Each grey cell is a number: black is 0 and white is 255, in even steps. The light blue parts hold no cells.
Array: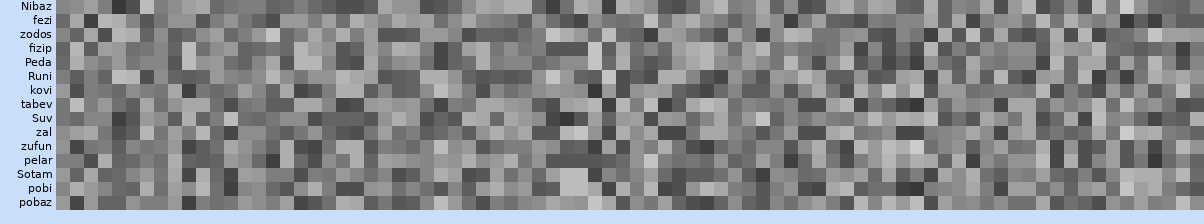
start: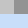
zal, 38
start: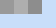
pobi, 31
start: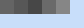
kovi, 45

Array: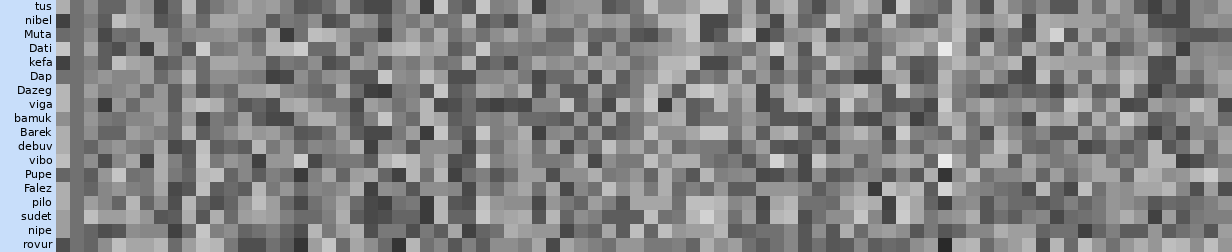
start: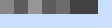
Dap, 53
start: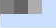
rovur, 45

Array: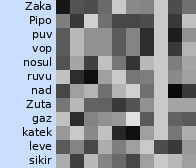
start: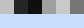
katek, 4
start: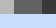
Zuta, 2
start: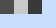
Pipo, 7
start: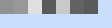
gaz, 4

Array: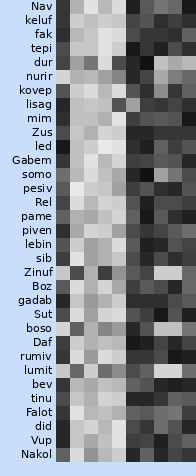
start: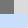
dur, 3
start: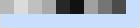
somo, 2
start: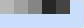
nurir, 3
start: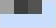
pesiv, 5
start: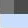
somo, 9
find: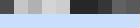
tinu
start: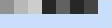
Nakol, 3

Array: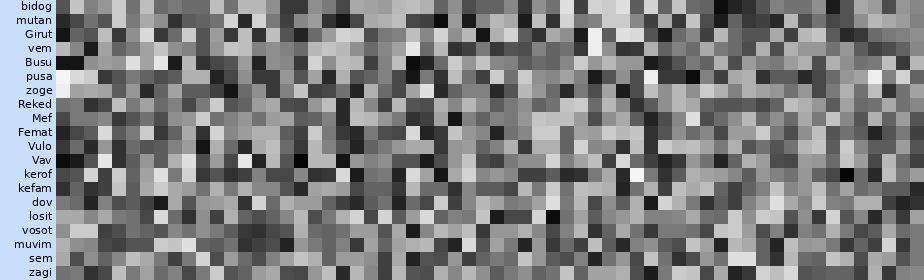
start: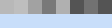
Vulo, 45
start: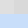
Girut, 41
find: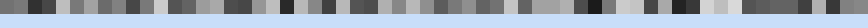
zagi
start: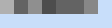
bidog, 27
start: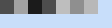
zoge, 39

